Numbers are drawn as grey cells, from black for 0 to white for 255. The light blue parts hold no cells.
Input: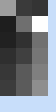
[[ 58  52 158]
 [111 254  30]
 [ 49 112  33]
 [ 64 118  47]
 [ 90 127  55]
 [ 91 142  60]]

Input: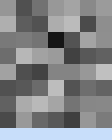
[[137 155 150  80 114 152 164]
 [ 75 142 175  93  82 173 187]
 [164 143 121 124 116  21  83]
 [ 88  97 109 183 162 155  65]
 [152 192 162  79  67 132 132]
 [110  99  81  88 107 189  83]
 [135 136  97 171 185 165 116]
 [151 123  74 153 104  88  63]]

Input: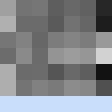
[[ 97  39 160 115 118  94 104]
 [102  29 176 107 107  90 114]
 [124 153 118 130 103 124 132]
 [150 210 108 138 107 148 156]
 [ 94  18 174 107 108  85 105]
 [135  80 174 116 129 122 140]]

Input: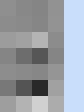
[[133 146 143 136]
 [134 147 140 138]
 [180 140 156 161]
 [ 86 133 133 109]
 [135 149 141 138]
 [ 41 161 120  84]
 [208 172 158 179]]

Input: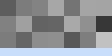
[[165 164  93 124 131 167 116]
 [144  55 129 160  99 101 169]
 [126 193 124 101 141 143  88]]

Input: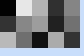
[[ 48 133   2 231 179]
 [ 33 113  51 135 157]
 [171  51 185 111  17]]
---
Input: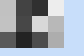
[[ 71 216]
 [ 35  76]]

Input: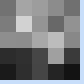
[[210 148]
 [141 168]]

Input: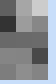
[[156 135]
 [106 107]]

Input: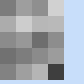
[[205 183]
 [152 110]]

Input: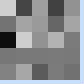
[[164 154]
 [206 146]]

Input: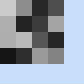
[[ 35  60]
 [186  86]]

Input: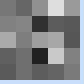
[[133  48]
 [126 158]]

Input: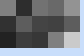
[[93 68]
 [61 55]]

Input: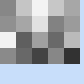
[[166 225]
 [ 95 160]]
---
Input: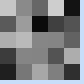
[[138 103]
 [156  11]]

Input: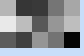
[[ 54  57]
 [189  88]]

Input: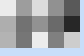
[[157 220]
 [114 146]]

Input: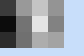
[[153 196]
 [115 228]]

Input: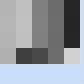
[[192 128]
 [193 129]]

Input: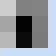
[[129 131]
 [  3 124]]

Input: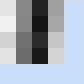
[[136  35]
 [134  20]]
